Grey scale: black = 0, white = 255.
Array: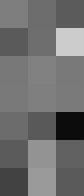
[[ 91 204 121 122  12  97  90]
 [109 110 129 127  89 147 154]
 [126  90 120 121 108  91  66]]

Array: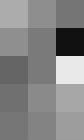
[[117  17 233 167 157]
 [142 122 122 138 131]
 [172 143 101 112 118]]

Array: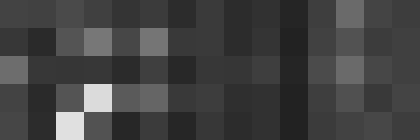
[[ 61  64  64  68  61]
 [ 68  60  71  57  71]
 [106  82 106  80  66]
 [ 62  65  75  62  59]
 [ 37  34  37  34  34]
 [ 49  52  62  49  49]
 [ 44  44  54  47  44]
 [ 58  58  55  61  55]
 [ 44  57  40  57  38]
 [ 59 117  63 101  59]
 [ 52  71  43  90  39]
 [ 64 119  55 219  82]
 [ 74  84  54  84 224]
 [ 65  42  55  42  44]
 [ 67  55 109  67  70]]

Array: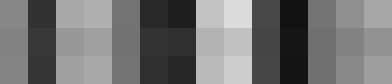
[[167 146 157]
 [143 130 136]
 [116 112 113]
 [ 18  22  20]
 [ 72  69  71]
 [219 193 205]
 [195 178 185]
 [ 31  47  39]
 [ 41  51  47]
 [115 114 115]
 [176 160 168]
 [169 151 160]
 [ 50  56  53]
 [135 130 132]]

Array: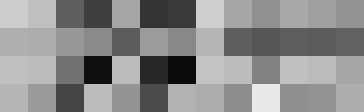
[[147  98 166 173]
 [160  91 187 147]
 [169  93 192 143]
 [144  85 130 233]
 [166  95 188 140]
 [206 181 195 172]
 [ 58 136  11 178]
 [ 52 155  39  75]
 [166  91 187 148]
 [ 63 138  16 187]
 [ 95 152 114  69]
 [191 173 188 154]
 [205 175 191 182]]

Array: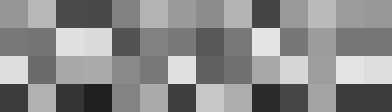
[[151 118 221  60]
 [155 118 228  60]
 [186 156 157 163]
 [153 119 214  70]
 [ 69 228 168  43]
 [180 120 112 173]
 [140  88  97 199]
 [154 120 224  62]
 [179 129 120 170]
 [129  83 137 131]
 [ 73 218 170  32]
 [ 74 224 168  53]
 [183 116 106 177]
 [150 120 222  60]]
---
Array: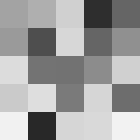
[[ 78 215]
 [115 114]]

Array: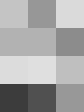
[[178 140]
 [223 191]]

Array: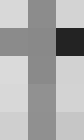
[[137  35]
 [138 210]]

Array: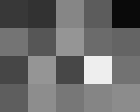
[[ 86 149]
 [149  71]]

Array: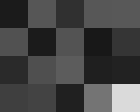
[[27 83]
 [79 92]]

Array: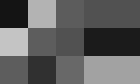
[[ 93  81]
 [ 48 104]]

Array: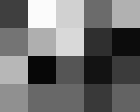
[[175 217]
 [  7  85]]

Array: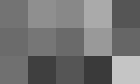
[[118 106]
 [ 63  85]]

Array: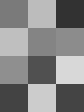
[[132 140]
 [ 80 216]]
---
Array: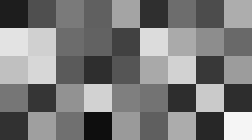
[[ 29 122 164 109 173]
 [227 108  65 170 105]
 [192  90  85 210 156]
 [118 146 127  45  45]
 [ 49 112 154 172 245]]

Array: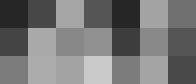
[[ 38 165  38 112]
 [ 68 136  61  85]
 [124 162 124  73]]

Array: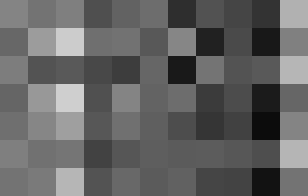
[[132 127  98  46  69 177]
 [103 204 114 134  74 128]
 [125  89  61  25  83 182]
 [101 207 132 109  76 102]
 [111 159 112  77  65 132]
 [127 117  86  91  87 181]
 [115 182 104  97  67 115]]

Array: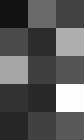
[[ 18  66]
 [ 75 174]
 [166  85]
 [ 51 253]
 [ 38  89]]

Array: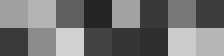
[[160  96 162 120]
 [ 58 209  53 203]]

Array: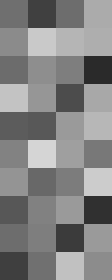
[[111 109]
 [139 181]
 [108 126]
 [195  76]
 [ 92 154]
 [130 159]
 [148 124]
 [ 87 154]
 [109  59]
 [ 63 193]]
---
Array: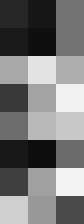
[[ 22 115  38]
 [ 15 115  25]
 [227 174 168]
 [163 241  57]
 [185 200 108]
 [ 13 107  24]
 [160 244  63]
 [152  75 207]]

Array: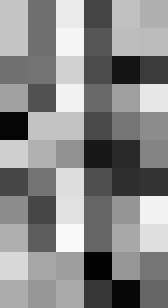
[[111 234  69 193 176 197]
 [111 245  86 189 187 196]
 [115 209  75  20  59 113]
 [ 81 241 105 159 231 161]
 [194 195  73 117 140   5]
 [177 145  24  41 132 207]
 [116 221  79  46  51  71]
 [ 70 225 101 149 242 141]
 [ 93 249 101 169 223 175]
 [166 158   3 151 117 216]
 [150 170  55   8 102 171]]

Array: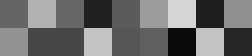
[[178 103  32  91 156 213  30 144 101]
 [ 71  71 195  86  96  10 195  38 146]]

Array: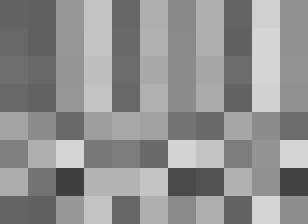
[[ 97 151 196 102 173 136 175 101 208 144  99]
 [ 96 151 197 105 177 137 175  97 213 145 103]
 [104 149 190 108 169 140 167 108 212 148 110]
 [ 98 150 194 104 176 140 171  99 210 145 103]
 [139 106 157 168 162 115 104 167 140 108 165]
 [174 213 120 124 106 211 196 124 148 212 128]
 [115  63 180 179 196  74  82 177 144  67 172]
 [ 97 153 194 102 175 137 174  98 212 141 101]]

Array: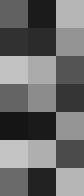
[[ 27 182  97]
 [ 43 148  49]
 [171  84 194]
 [140  53 100]
 [ 26 149  21]
 [175  75 195]
 [ 33 182 105]]

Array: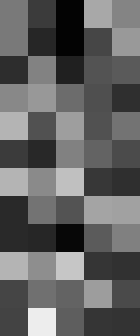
[[ 59   3 168 132 121]
 [ 38   3  70 153 121]
 [130  32  83  90  45]
 [152 108  79  47 136]
 [ 81 158  81 115 180]
 [ 40 129  99  75  59]
 [138 192  55  47 180]
 [115  83 164 161  41]
 [ 38   7  91 128  41]
 [142 198  53  49 180]
 [112  99 157  74  69]
 [237  94  53  51  67]]

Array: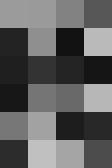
[[154 130  87 155]
 [143  18 186  35]
 [ 51  36  21  31]
 [117 105 183  23]
 [162  29  40 119]
 [192 165  76  44]]
